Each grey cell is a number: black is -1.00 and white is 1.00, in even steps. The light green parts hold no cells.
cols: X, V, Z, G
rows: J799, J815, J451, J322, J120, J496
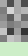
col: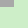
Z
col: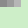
Z
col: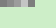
X
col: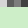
V
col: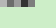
G
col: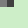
V

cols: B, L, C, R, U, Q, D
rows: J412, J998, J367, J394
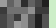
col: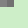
C
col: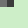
C
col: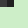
Q

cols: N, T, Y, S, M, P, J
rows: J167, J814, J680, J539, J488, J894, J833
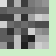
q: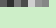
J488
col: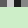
M

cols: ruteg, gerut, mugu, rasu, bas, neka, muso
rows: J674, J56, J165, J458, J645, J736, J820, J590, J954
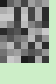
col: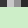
muso
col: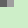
neka
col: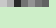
ruteg
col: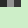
muso
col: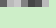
gerut

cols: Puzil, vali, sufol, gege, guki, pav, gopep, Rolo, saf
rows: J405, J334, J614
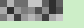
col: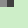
gopep
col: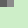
gopep
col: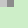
guki

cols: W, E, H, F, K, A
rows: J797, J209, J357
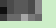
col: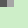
F
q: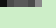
J209

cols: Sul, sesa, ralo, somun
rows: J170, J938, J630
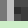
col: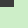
somun
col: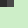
ralo
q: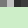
J938
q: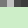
J630

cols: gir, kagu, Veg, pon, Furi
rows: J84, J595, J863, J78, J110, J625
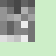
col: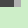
Veg
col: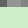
gir
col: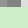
gir
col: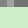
Furi
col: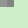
gir
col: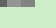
gir

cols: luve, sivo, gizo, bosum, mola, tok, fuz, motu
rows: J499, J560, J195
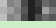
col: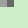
fuz
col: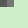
motu

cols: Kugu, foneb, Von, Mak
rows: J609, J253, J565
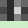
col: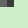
Mak
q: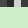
J253
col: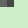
Kugu
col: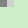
Von

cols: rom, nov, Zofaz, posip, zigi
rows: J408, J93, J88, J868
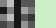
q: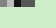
J408
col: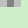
nov
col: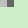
nov
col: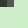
zigi

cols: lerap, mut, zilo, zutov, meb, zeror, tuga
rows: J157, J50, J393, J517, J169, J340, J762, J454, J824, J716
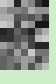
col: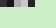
tuga
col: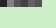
zilo
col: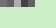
zutov
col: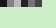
zeror
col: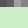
zilo
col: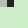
zeror
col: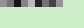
zeror

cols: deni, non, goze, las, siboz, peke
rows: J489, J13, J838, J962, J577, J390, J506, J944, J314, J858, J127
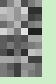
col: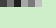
siboz
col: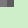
goze
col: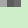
non

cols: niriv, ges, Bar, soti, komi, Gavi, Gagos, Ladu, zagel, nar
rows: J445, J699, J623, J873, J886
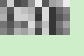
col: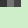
Gavi
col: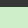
Ladu
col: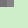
niriv
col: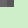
zagel

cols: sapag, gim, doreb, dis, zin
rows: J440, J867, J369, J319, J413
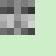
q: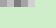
J319
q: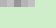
J369
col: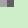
dis
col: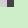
zin
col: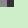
zin

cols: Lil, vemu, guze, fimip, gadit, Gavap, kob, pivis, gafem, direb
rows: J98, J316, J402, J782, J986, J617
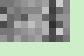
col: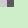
gafem
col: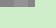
direb
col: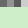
gafem
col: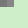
vemu
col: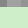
Gavap
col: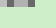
kob

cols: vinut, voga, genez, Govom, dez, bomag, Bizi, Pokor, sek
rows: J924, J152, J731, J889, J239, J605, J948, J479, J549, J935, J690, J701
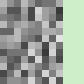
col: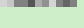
bomag
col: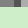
bomag
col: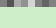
bomag
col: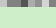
bomag
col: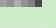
Govom
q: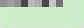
J948
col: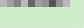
vinut

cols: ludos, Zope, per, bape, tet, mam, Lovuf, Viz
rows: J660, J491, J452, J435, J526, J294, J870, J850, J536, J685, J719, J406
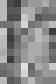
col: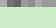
Lovuf
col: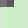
Zope
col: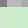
mam
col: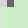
bape
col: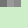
tet
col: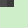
Zope
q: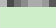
J870

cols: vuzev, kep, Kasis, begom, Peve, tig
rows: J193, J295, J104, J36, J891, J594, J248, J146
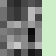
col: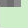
begom
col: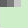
Kasis
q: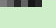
J146

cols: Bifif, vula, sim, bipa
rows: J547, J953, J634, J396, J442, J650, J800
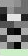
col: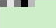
sim
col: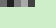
bipa

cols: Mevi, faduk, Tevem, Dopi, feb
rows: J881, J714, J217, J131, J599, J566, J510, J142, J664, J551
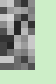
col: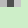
Mevi
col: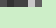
Mevi

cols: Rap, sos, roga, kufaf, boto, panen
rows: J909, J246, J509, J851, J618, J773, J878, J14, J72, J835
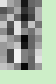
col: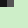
kufaf
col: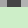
sos
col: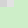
panen
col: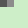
kufaf
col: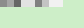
roga
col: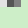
Rap
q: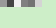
J14

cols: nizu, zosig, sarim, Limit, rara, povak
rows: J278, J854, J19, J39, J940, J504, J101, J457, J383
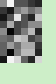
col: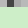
rara
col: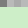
Limit
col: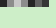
povak
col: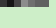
nizu
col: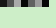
zosig
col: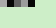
zosig

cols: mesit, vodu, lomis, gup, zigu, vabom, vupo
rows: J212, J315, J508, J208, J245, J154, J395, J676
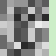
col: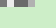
vabom
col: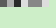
vupo
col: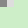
vupo
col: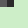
gup

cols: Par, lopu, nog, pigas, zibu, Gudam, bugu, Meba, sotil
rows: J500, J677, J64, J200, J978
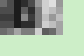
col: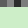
pigas
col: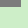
Gudam

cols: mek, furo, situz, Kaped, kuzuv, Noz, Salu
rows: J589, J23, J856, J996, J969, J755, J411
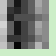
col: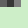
furo
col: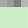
Noz
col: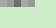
Noz

